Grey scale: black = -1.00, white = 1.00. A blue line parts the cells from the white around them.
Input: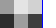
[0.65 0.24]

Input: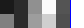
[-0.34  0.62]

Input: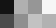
[0.93 0.52]

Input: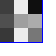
[-0.88  0.25 -0.56]

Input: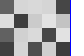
[-0.45  0.78  0.71  0.67]

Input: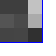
[ 0.52 -0.42 -0.47]

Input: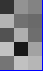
[ 0.03 -0.11 -0.36]
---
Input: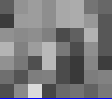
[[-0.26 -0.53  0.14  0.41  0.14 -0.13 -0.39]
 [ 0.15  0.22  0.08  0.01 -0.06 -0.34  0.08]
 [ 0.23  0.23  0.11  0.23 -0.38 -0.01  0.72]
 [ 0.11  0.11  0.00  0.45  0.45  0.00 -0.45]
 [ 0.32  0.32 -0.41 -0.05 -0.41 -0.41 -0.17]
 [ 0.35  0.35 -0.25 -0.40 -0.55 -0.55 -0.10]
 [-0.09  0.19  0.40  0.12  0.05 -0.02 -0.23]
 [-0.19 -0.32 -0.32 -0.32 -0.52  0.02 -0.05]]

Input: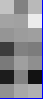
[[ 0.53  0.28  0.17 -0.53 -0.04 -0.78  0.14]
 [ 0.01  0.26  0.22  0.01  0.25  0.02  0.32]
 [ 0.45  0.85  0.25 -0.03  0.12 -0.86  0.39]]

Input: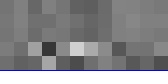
[[-0.09 -0.07 -0.08 -0.03 -0.13]
 [ 0.00  0.01 -0.01 -0.13 -0.24]
 [-0.19 -0.12 -0.15  0.26 -0.20]
 [ 0.00 -0.12 -0.04 -0.57  0.30]
 [-0.08 -0.04 -0.07  0.08 -0.26]
 [-0.24 -0.12 -0.18  0.62 -0.40]
 [-0.26 -0.20 -0.22  0.33 -0.13]
 [-0.16 -0.15 -0.14  0.09  0.01]
 [ 0.03  0.00  0.00 -0.32 -0.10]
 [ 0.02  0.06  0.02 -0.09 -0.31]
 [-0.02  0.00 -0.02 -0.10 -0.20]
 [-0.05  0.00 -0.05  0.07 -0.38]]

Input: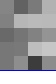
[[ 0.04  0.01 -0.18 -0.07 -0.07]
 [-0.23  0.43 -0.08 -0.05  0.11]
 [-0.04  0.46  0.02  0.48 -0.53]
 [ 0.40  0.45  0.16  0.55  0.10]]

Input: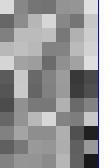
[[ 0.71 -0.19  0.00  0.44  0.67 -0.29 -0.33 -0.40 -0.19  0.01 -0.25  0.02]
 [ 0.06  0.10  0.47  0.50  0.27  0.57  0.58  0.14  0.15  0.29 -0.06  0.17]
 [-0.08  0.43  0.47  0.44  0.23 -0.18 -0.21 -0.05  0.44  0.11  0.20  0.16]
 [-0.10  0.68  0.50  0.02 -0.16  0.03  0.01 -0.06  0.69  0.11  0.18  0.09]
 [ 0.15  0.06 -0.06  0.03  0.13  0.22  0.21  0.39  0.03  0.37  0.36  0.43]
 [ 0.17 -0.08  0.39  0.46  0.27 -0.56 -0.53 -0.17 -0.02 -0.37 -0.25 -0.23]
 [ 0.76  0.55  0.61  0.65  0.74 -0.43 -0.38  0.02  0.57 -0.75  0.20 -0.80]]

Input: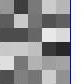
[[ 0.18 -0.27 -0.40  0.57  0.75 -0.38]
 [-0.51  0.58 -0.40  0.58 -0.07  0.00]
 [-0.05 -0.09 -0.20  0.50  0.40 -0.08]
 [ 0.59 -0.35  0.82 -0.55  0.24  0.60]
 [ 0.43 -0.25  0.71 -0.69  0.28  0.14]]

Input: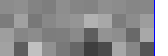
[[ 0.10 -0.03  0.24  0.27]
 [ 0.12  0.26  0.05 -0.26]
 [ 0.03 -0.06  0.10  0.51]
 [-0.01  0.07 -0.02  0.14]
 [ 0.11  0.13 -0.01 -0.05]
 [ 0.04  0.17  0.08 -0.19]
 [ 0.03  0.40 -0.26 -0.51]
 [ 0.12  0.32  0.15 -0.41]
 [ 0.10 -0.02  0.11  0.31]
 [ 0.05  0.10 -0.18  0.05]
 [ 0.06  0.23  0.32 -0.34]]

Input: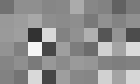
[[-0.11  0.20  0.21  0.15  0.04  0.02]
 [ 0.12  0.23  0.25  0.00  0.12 -0.09]
 [ 0.12  0.32 -0.61  0.92 -0.04  0.70]
 [ 0.05  0.11  0.70 -0.44  0.19 -0.45]
 [ 0.07  0.09  0.02  0.25  0.09  0.24]
 [ 0.34  0.11  0.14 -0.02  0.21  0.07]
 [ 0.06 -0.05  0.38 -0.15  0.18  0.05]
 [ 0.02  0.14 -0.33  0.64  0.02  0.64]
 [-0.24  0.03  0.16  0.29 -0.01  0.28]
 [-0.04  0.13 -0.40  0.72  0.01  0.68]]
